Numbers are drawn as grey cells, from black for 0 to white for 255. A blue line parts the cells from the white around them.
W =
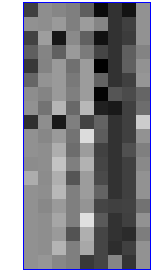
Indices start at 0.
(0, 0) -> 64
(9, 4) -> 220
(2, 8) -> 146
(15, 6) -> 50
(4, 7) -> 96
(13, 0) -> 145
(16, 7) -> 43
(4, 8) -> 146
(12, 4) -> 156
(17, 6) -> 45
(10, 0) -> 145
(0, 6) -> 50
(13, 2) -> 184
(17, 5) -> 69
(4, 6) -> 50
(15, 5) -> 90
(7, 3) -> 104
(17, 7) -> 64
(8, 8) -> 204
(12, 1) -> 140
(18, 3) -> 127
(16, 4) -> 175
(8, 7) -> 64
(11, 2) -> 195
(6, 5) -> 4
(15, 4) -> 224
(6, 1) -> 132
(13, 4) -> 156
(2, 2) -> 23
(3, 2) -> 96
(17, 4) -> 168
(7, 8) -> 109
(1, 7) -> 64
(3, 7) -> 95
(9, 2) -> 154
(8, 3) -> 127
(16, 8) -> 125

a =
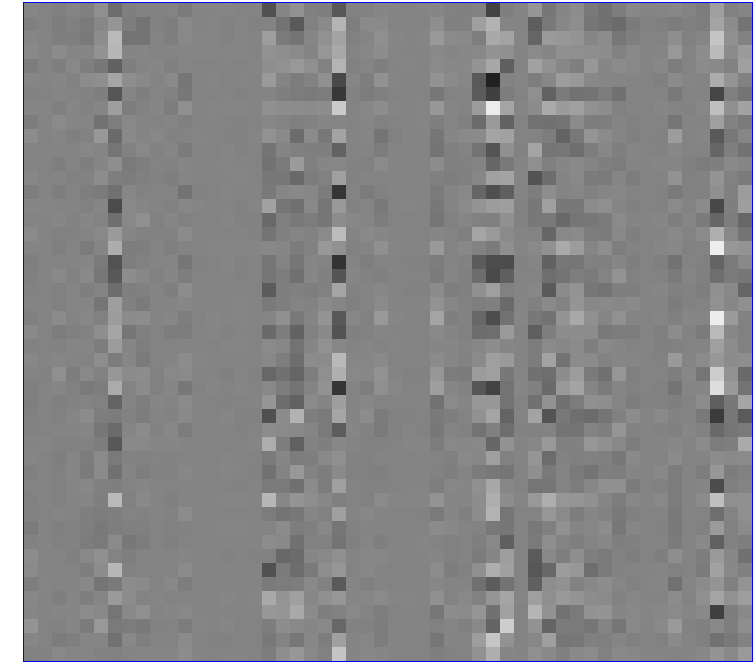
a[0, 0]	134
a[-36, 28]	131
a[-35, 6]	126
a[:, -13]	[140, 142, 148, 143, 127, 152, 114, 160, 139, 120, 110, 137, 137, 134, 120, 118, 138, 156, 118, 126, 147, 149, 169, 141, 139, 139, 156, 163, 124, 111, 116, 129, 128, 122, 124, 149, 125, 132, 127, 142, 151, 130, 148, 122, 123, 119, 137]
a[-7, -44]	131
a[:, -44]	[130, 115, 116, 133, 132, 137, 127, 130, 132, 132, 136, 126, 128, 130, 134, 143, 129, 126, 130, 135, 128, 123, 141, 128, 126, 123, 141, 139, 126, 125, 139, 136, 130, 126, 134, 137, 130, 128, 124, 131, 131, 138, 131, 143, 121, 127, 134]
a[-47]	[134, 131, 128, 132, 128, 143, 109, 127, 130, 130, 131, 123, 132, 132, 133, 131, 131, 81, 134, 145, 128, 126, 88, 130, 130, 134, 132, 131, 132, 134, 129, 128, 130, 66, 127, 132, 149, 118, 133, 140, 121, 113, 125, 135, 132, 133, 135, 131, 124, 159, 129, 133]
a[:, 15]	[131, 133, 133, 133, 131, 133, 130, 133, 130, 129, 130, 132, 133, 132, 130, 130, 132, 133, 130, 130, 131, 133, 133, 132, 133, 132, 133, 133, 131, 130, 130, 131, 132, 132, 130, 133, 131, 133, 131, 132, 132, 131, 132, 131, 131, 131, 132]
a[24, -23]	134
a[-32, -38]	133
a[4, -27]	127
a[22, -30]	88
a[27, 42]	133
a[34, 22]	160
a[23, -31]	137
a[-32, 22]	140
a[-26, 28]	132
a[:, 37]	[118, 121, 155, 133, 146, 135, 98, 170, 113, 125, 117, 128, 109, 141, 159, 121, 102, 145, 97, 110, 90, 138, 114, 126, 138, 162, 110, 106, 146, 84, 131, 153, 108, 121, 117, 174, 151, 128, 142, 137, 104, 141, 143, 146, 100, 159, 137]
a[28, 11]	138
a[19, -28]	130
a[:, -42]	[131, 126, 127, 132, 128, 137, 129, 125, 133, 130, 134, 130, 126, 131, 129, 134, 130, 127, 133, 134, 127, 132, 134, 125, 131, 132, 136, 134, 132, 130, 135, 134, 130, 130, 131, 128, 130, 129, 128, 132, 131, 136, 131, 134, 131, 131, 133]
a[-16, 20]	130
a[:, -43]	[130, 129, 132, 131, 134, 132, 133, 134, 131, 135, 130, 131, 130, 131, 132, 129, 130, 132, 132, 129, 132, 132, 132, 131, 131, 131, 129, 129, 134, 132, 130, 134, 131, 130, 132, 132, 132, 132, 131, 132, 131, 131, 133, 132, 130, 131, 133]
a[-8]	[140, 131, 132, 128, 136, 144, 131, 126, 131, 132, 132, 134, 132, 132, 130, 132, 130, 129, 104, 107, 134, 137, 143, 132, 135, 135, 132, 131, 132, 134, 129, 131, 123, 133, 158, 132, 91, 137, 126, 142, 127, 122, 129, 126, 131, 127, 142, 132, 125, 154, 135, 113]
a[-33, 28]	132
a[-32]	[132, 132, 134, 130, 134, 131, 111, 136, 143, 129, 134, 129, 131, 131, 133, 130, 130, 105, 128, 121, 125, 118, 140, 135, 133, 125, 131, 131, 131, 117, 129, 134, 129, 128, 144, 130, 120, 121, 105, 118, 119, 123, 138, 132, 132, 134, 126, 133, 123, 102, 125, 103]
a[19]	[128, 132, 137, 130, 137, 119, 88, 141, 135, 129, 134, 126, 131, 131, 132, 130, 131, 117, 125, 113, 134, 128, 85, 134, 130, 128, 132, 131, 131, 123, 133, 128, 109, 74, 95, 131, 131, 110, 115, 126, 122, 131, 147, 129, 131, 130, 122, 133, 128, 110, 122, 118]
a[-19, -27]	131
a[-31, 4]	132
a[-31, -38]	131
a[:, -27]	[134, 138, 143, 141, 127, 145, 128, 141, 129, 116, 124, 138, 131, 129, 121, 125, 134, 144, 131, 128, 135, 138, 152, 133, 131, 137, 146, 143, 131, 123, 122, 130, 132, 127, 130, 138, 132, 132, 127, 135, 132, 132, 138, 126, 125, 125, 134]
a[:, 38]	[133, 135, 151, 144, 135, 157, 123, 155, 116, 99, 119, 134, 132, 132, 120, 105, 136, 170, 119, 115, 139, 131, 148, 141, 135, 115, 141, 153, 112, 120, 116, 128, 130, 132, 131, 150, 138, 145, 132, 126, 156, 145, 153, 114, 123, 118, 128]
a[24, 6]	156
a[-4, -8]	133
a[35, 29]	147
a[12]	[135, 131, 132, 129, 130, 141, 126, 124, 128, 130, 126, 133, 132, 132, 132, 133, 131, 120, 120, 105, 124, 129, 160, 130, 132, 131, 132, 131, 132, 128, 126, 128, 135, 161, 163, 133, 83, 109, 132, 137, 123, 122, 133, 125, 131, 131, 146, 129, 130, 148, 130, 123]
